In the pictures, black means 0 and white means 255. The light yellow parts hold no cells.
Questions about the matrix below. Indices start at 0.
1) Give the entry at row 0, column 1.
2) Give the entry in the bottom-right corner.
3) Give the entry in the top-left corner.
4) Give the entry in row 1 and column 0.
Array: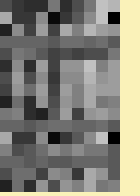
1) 55
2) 128
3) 77
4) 169
